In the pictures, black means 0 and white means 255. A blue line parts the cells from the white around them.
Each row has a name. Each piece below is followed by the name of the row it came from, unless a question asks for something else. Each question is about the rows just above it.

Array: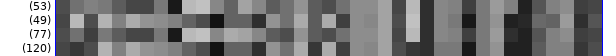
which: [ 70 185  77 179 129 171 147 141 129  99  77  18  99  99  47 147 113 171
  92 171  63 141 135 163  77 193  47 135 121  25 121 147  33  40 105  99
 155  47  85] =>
(49)
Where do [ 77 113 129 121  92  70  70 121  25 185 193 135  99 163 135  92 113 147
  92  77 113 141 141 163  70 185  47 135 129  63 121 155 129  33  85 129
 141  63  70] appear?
(53)

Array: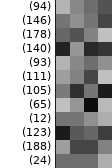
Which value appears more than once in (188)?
[70]
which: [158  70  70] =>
(188)
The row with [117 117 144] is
(12)
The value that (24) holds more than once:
[110]

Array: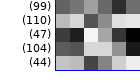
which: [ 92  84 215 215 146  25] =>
(104)
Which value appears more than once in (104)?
[215]
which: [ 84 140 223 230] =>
(110)
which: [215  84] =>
(110)
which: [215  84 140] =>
(110)
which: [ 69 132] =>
(44)

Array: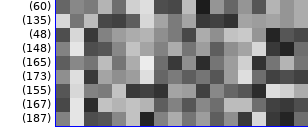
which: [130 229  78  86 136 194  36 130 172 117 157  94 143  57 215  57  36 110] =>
(187)
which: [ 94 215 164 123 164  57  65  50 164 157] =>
(135)
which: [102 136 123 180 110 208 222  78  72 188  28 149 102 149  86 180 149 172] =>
(60)
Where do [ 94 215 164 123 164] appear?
(135)

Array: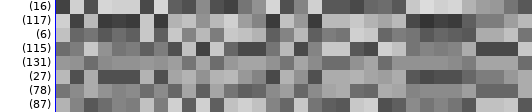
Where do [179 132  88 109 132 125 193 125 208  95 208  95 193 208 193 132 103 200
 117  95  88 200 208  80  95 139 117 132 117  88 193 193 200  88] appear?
(87)
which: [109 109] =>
(131)

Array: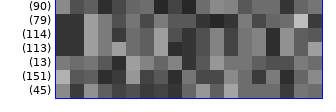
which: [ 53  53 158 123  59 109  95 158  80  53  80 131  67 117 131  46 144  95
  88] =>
(114)
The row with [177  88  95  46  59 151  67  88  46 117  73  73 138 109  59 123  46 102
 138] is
(151)
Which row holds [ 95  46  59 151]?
(151)
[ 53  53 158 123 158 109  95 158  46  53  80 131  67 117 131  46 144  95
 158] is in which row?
(113)
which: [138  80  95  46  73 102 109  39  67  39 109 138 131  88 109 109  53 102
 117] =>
(90)
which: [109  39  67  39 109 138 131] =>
(90)

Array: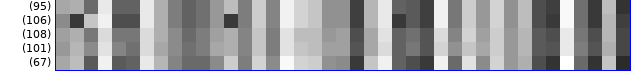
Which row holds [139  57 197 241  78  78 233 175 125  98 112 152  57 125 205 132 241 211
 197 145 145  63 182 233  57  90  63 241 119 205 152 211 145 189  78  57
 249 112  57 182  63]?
(106)
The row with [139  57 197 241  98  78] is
(67)

